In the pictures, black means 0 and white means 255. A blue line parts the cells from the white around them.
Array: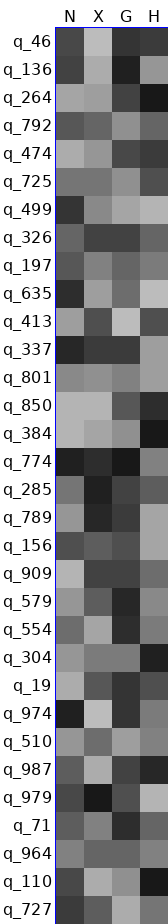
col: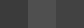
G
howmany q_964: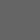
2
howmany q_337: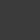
2

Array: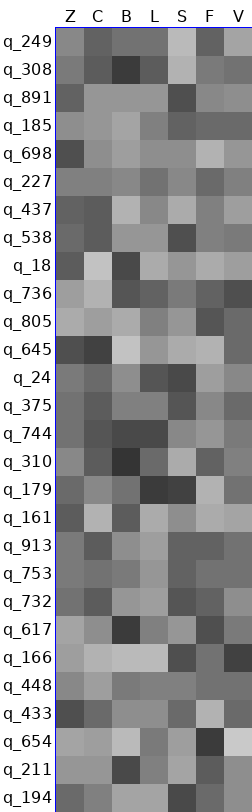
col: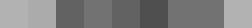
F
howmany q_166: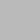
2
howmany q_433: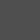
1
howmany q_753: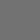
3
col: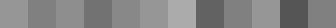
L
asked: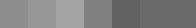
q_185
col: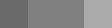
F

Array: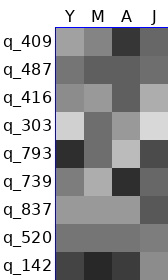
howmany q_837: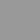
3
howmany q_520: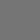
3
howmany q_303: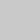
0
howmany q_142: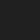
0
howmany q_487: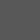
0
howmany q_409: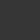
1
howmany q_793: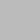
1

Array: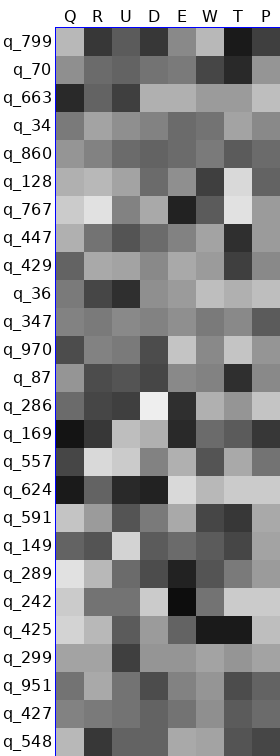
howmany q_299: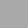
0
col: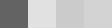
Q
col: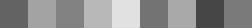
R
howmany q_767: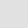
2
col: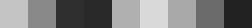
E
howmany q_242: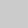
4
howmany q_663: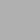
2

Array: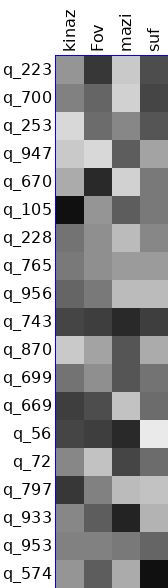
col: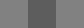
Fov
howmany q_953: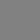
2
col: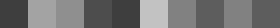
Fov
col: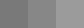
suf

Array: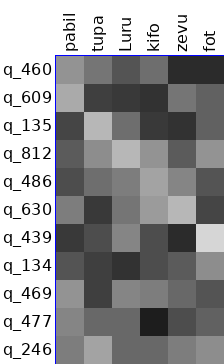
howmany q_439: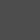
2
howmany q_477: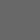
2
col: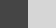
fot
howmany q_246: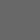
2

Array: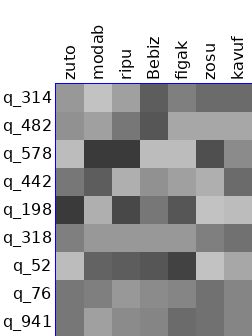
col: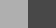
ripu
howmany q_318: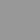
4
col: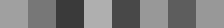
ripu
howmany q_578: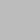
3
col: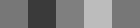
zuto
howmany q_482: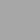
3
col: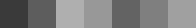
modab

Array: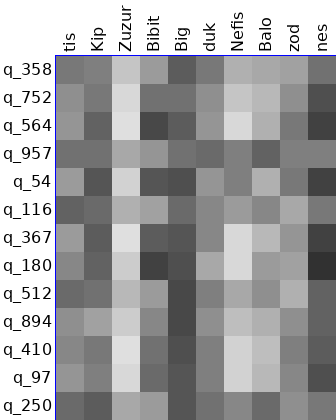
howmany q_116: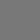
1
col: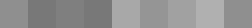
zod
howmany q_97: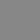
1

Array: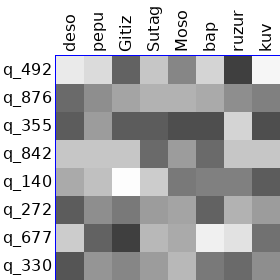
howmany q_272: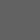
1
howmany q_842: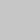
5
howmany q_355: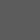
3
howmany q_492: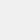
0

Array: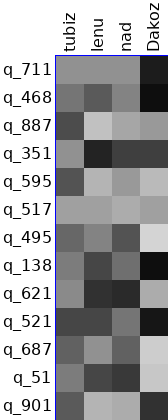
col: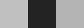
lenu
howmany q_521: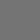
1
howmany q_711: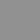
3
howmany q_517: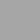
0
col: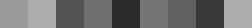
nad
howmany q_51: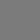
1

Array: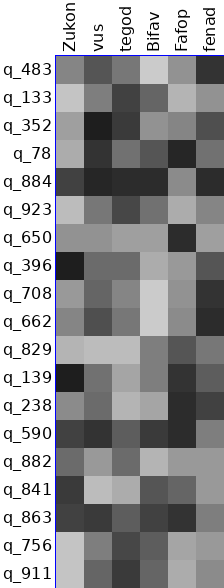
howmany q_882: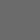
2
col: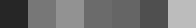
vus
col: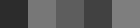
fenad
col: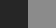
Fafop
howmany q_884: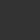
0
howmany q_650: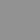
2
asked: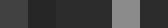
q_884

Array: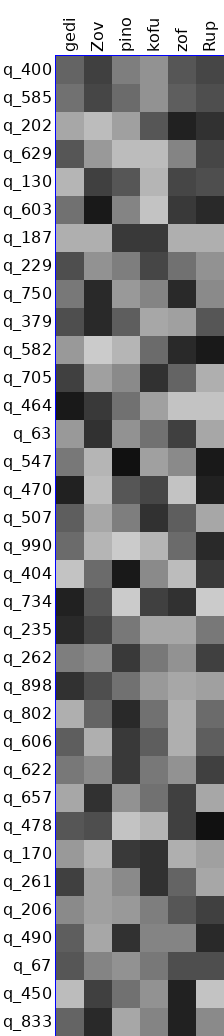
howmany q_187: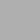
4
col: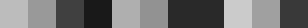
Zov
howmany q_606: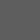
3
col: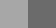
kofu
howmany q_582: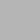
1
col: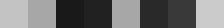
Rup

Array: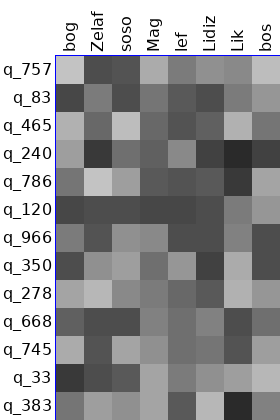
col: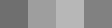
bos
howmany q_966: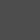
3
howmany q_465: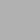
2
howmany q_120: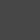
3
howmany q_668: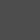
3
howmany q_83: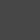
1

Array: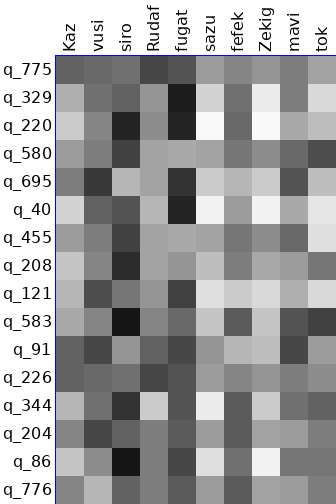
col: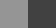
fugat
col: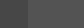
fugat
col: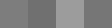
mavi
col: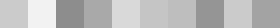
Zekig
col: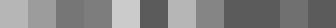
fefek
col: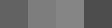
vusi

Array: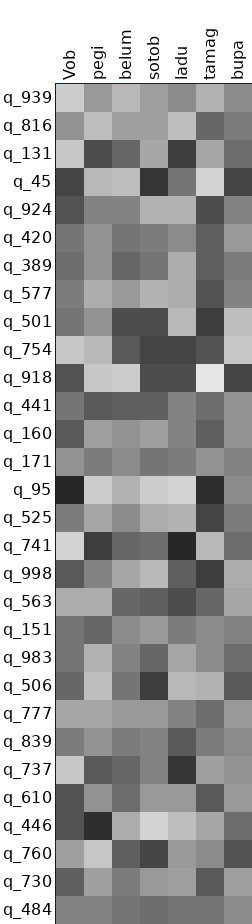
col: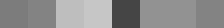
bupa
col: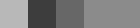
tamag
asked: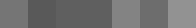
q_441
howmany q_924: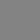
3
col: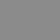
tamag
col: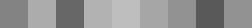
pegi

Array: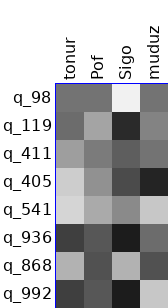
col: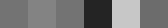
muduz
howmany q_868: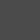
0
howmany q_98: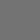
3

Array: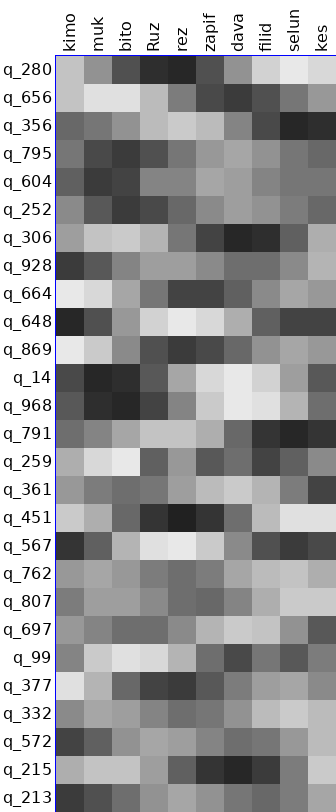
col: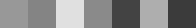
kimo
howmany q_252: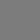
1
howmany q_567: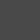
1
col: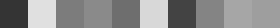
Ruz
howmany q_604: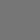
2
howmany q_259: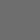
1

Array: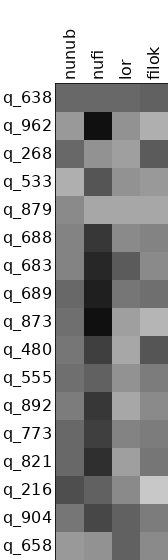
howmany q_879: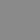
1
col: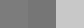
filok
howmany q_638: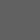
1
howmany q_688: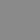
1

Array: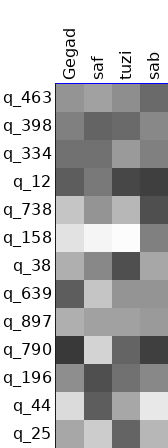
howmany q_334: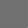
2
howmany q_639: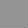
2
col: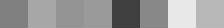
sab
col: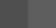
saf
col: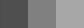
sab

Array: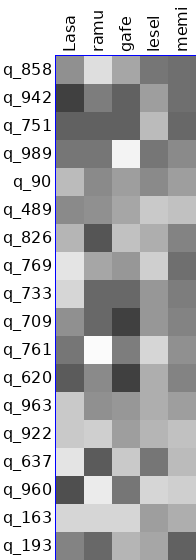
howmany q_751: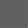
3
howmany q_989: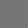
3
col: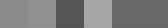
ramu
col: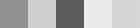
ramu
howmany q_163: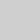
0

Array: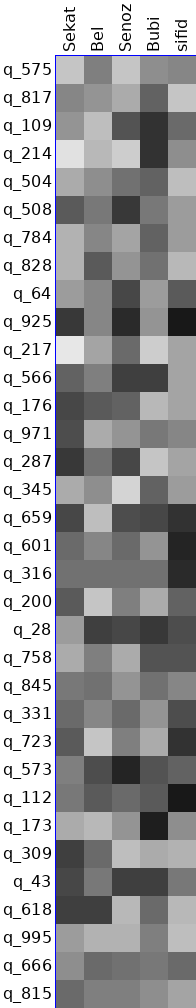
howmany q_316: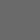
0
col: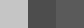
Bel
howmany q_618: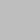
0
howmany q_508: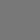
2
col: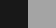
sifid

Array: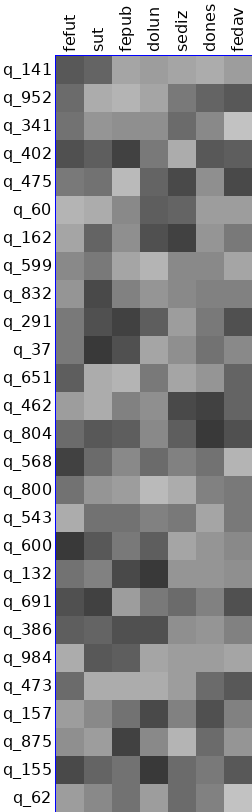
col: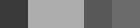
sut
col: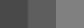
sediz
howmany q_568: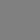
1
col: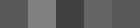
sut
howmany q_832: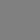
3
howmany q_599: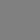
0
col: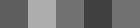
fepub

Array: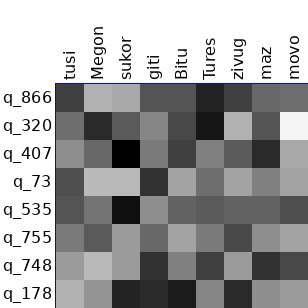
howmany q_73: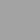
3
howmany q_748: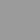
3
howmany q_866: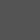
2

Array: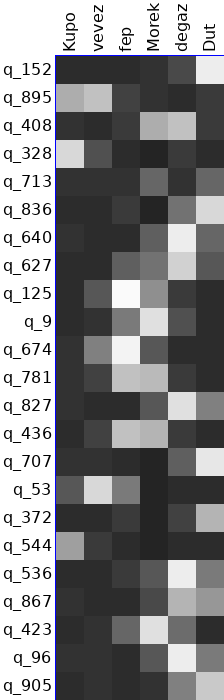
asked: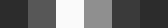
q_125
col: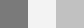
fep
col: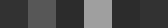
Kupo
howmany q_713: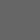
2
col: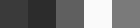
fep

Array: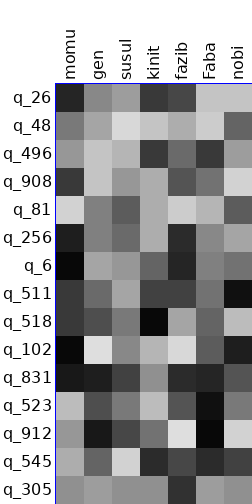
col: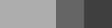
kinit
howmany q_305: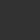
1
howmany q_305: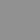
4

